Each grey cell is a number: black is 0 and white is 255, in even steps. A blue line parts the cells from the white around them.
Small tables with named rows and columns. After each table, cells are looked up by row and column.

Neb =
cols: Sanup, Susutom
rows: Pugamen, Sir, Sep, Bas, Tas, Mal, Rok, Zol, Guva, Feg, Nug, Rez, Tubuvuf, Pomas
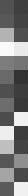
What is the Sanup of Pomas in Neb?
90
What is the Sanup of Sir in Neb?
88
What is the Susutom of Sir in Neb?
67
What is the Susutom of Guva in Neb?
240
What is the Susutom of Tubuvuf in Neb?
73
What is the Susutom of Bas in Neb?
234
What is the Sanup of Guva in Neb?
76
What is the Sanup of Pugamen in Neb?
82
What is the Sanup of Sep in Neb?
179
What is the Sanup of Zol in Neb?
109
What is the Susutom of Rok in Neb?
61
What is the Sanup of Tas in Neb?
125
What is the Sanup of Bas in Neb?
250
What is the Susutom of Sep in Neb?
79
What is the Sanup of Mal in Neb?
105
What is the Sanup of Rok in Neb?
79
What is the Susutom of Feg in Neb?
61
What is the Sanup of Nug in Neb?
191

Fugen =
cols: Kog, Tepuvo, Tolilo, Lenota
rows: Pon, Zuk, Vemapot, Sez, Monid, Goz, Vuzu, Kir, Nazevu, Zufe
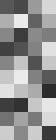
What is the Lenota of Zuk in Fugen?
174
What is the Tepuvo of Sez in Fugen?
82
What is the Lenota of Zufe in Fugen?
57
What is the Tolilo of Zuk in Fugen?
98
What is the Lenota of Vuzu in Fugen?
43
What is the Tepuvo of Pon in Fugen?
73
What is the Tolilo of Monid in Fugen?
81
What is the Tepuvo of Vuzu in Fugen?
191
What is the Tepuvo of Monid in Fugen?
196
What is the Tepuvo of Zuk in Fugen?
234
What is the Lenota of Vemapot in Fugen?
125
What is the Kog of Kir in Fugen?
61
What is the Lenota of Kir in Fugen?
230
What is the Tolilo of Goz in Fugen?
129
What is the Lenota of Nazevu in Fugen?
218

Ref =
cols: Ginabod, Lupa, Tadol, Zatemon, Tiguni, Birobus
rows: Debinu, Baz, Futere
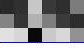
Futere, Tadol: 9
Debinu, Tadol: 199
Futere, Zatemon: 201
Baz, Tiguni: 58
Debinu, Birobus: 123
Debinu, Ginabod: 41
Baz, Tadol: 178
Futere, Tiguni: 216
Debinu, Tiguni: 46
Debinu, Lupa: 48
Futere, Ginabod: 225
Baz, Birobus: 45
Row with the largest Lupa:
Futere

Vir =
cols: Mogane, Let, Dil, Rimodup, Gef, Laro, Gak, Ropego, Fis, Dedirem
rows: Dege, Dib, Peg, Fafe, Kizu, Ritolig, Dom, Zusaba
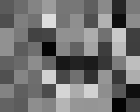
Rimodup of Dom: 75
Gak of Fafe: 164
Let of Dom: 95
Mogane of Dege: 91
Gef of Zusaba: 181
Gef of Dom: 213
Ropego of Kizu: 54
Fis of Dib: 13
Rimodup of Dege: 156
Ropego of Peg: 113
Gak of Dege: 95

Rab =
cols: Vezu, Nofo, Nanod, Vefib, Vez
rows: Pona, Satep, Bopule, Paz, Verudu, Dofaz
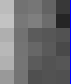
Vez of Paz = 73
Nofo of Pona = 114
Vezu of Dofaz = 153
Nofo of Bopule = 114
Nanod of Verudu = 91
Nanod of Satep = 127
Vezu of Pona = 188

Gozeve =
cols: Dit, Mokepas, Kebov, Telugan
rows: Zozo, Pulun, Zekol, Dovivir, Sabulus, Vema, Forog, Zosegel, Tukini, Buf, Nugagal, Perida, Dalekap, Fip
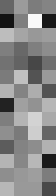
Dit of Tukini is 126
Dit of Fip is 183
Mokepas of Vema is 192
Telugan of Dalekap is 125
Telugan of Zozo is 132
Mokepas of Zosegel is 160
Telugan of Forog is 83
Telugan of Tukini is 169
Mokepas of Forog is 131
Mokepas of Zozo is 155
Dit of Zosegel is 34
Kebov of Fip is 153
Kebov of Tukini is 211
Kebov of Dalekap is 158
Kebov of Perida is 184
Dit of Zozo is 102
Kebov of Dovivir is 127

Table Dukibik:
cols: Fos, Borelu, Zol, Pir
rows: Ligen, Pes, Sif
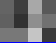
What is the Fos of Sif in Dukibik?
120
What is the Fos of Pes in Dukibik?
96
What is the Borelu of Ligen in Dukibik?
62
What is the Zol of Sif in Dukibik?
197
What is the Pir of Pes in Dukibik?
113
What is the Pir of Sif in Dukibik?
58
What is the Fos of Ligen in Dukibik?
100
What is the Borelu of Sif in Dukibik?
120

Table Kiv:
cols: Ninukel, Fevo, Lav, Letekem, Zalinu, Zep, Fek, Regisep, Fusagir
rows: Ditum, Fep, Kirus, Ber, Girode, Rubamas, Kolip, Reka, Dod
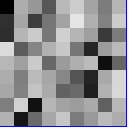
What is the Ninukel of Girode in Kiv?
183
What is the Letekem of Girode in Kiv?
103
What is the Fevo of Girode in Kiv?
160
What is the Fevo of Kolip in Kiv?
130
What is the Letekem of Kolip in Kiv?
170
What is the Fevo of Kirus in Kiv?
181
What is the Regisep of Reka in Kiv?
96
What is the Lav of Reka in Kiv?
17
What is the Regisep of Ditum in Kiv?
124

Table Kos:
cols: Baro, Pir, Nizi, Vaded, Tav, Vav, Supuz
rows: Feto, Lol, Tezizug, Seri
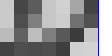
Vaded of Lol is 198
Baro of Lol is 202
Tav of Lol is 206
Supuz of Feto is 67
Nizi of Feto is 92
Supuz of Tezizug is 199
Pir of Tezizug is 97
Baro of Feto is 202
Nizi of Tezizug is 189
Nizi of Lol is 126
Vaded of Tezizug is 126
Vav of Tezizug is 59
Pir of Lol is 78

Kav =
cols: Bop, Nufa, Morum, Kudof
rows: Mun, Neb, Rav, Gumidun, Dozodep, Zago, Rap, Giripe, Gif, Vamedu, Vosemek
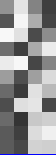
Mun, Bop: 146
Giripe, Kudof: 71
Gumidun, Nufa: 63
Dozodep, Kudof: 132
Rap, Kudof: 185
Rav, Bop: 248
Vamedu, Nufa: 63
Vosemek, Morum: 210
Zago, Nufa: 79
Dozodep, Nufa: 247
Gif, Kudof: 207
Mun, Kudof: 62
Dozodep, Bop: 235
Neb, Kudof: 68
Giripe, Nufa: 223
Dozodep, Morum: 70
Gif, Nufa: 52

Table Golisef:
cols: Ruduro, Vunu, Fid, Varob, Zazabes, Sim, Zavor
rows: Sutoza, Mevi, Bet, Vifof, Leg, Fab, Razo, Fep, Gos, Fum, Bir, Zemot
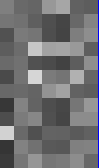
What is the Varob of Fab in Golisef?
123
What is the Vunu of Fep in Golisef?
131
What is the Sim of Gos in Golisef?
140
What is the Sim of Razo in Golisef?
98
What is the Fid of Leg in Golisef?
81
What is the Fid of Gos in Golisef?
135
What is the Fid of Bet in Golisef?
117
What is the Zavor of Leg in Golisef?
143
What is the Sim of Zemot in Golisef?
141
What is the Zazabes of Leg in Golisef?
66
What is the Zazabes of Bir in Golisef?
87
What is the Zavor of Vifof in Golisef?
94
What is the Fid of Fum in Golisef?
80
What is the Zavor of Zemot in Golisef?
104
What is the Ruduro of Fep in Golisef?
55
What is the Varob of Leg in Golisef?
75
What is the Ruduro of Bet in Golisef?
81
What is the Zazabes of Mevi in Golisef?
69
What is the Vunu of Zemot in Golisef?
118
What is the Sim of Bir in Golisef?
128
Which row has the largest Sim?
Fab

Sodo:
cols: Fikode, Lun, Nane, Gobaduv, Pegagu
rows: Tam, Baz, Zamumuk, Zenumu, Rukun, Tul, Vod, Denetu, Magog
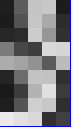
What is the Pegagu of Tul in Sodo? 48
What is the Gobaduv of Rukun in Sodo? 90
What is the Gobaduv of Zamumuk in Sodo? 150
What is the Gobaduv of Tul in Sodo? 194
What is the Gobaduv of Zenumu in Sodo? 217
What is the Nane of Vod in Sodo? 179
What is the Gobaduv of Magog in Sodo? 48
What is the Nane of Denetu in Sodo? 207
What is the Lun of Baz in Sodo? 83
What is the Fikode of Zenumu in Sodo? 123
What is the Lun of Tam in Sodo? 93
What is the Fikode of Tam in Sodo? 31
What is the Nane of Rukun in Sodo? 146
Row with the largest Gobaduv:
Vod

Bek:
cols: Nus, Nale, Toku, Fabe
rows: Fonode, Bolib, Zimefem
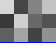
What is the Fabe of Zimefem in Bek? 145
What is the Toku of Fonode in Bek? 132
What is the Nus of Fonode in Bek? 215
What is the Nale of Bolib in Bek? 208
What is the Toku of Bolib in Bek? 104
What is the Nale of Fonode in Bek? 69
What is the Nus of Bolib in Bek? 57
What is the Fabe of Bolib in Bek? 83
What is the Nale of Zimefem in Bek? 164
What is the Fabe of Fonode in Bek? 195
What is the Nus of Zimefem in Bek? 95

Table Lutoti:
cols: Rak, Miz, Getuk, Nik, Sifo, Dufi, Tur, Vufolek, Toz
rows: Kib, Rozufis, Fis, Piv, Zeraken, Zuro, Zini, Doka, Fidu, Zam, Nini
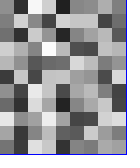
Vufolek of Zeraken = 124
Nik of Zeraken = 106
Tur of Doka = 169
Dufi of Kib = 135
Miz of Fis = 48
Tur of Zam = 203
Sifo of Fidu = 163
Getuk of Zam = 133
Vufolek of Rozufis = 68
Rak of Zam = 165
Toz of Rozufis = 109
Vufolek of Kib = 174
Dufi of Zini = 167
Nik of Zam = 188
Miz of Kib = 47
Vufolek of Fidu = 210
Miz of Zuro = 198

